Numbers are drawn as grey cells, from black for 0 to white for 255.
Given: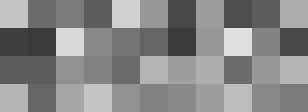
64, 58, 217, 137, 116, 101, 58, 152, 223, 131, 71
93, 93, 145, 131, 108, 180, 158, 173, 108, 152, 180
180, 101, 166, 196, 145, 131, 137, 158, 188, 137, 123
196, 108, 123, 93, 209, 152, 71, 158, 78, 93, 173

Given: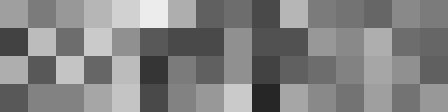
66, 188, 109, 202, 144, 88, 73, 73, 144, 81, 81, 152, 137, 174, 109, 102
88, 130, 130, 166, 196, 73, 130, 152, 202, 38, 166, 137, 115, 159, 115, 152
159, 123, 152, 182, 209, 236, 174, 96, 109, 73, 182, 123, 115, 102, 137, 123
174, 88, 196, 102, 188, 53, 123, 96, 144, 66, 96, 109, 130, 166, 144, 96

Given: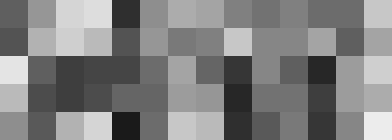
83, 178, 207, 186, 83, 150, 121, 128, 199, 134, 134, 164, 95, 164
95, 150, 213, 221, 47, 142, 172, 164, 128, 114, 128, 108, 108, 199
142, 89, 178, 213, 26, 108, 199, 186, 47, 89, 121, 54, 134, 236
186, 76, 62, 76, 101, 101, 156, 150, 39, 114, 114, 62, 156, 172
228, 95, 62, 69, 69, 108, 164, 101, 54, 134, 95, 39, 156, 207

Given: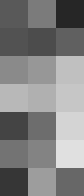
54, 157, 103
68, 109, 212
82, 76, 96
89, 123, 38
115, 131, 224
138, 151, 192
184, 176, 198

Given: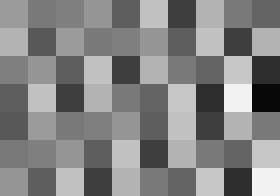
88, 155, 121, 127, 149, 94, 193, 62, 179, 121
94, 193, 62, 179, 121, 100, 199, 46, 242, 8
121, 127, 149, 94, 193, 62, 179, 121, 100, 199
127, 149, 94, 193, 62, 179, 121, 100, 199, 46
149, 94, 193, 62, 179, 121, 100, 199, 46, 242
155, 121, 127, 149, 94, 193, 62, 179, 121, 100
179, 88, 155, 121, 127, 149, 94, 193, 62, 179

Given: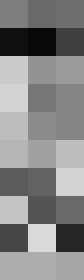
16, 8, 63
70, 217, 38
91, 99, 211
126, 105, 111
173, 173, 166
181, 160, 189
189, 140, 133
196, 84, 105
203, 147, 154
211, 118, 133

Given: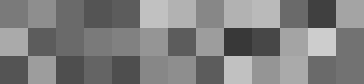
84, 157, 78, 100, 78, 135, 142, 92, 193, 149, 170, 106, 114
122, 142, 106, 84, 92, 193, 178, 135, 178, 186, 106, 64, 164
170, 92, 106, 122, 129, 149, 92, 157, 56, 71, 164, 205, 114

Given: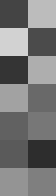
52, 174
68, 188
90, 45
97, 119
148, 127
162, 105
210, 75

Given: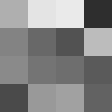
74, 153, 161, 98
131, 104, 82, 188
138, 116, 110, 90
175, 228, 234, 46
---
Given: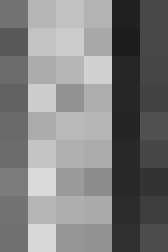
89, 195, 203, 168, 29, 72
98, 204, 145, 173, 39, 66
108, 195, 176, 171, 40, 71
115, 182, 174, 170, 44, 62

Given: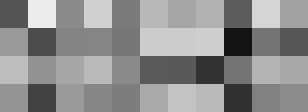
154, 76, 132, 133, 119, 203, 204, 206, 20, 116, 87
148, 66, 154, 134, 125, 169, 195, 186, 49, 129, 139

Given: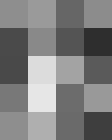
74, 137, 84, 46
120, 230, 108, 153

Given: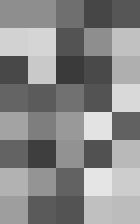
210, 213, 83, 142, 193
100, 91, 113, 83, 217
99, 62, 146, 81, 185
158, 90, 83, 192, 188

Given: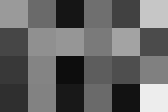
70, 144, 150, 122, 163, 75
47, 130, 24, 106, 18, 237

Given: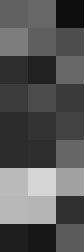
125, 95, 78
60, 75, 58
44, 46, 102
184, 180, 47

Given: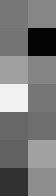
116, 4
241, 118
98, 162

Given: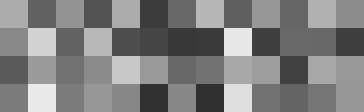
136, 210, 98, 184, 78, 69, 56, 58, 231, 62, 105, 104, 62
123, 233, 123, 151, 135, 49, 135, 48, 222, 114, 100, 117, 151

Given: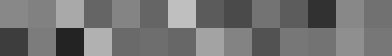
61, 124, 35, 177, 106, 110, 103, 163, 131, 82, 119, 115, 143, 119
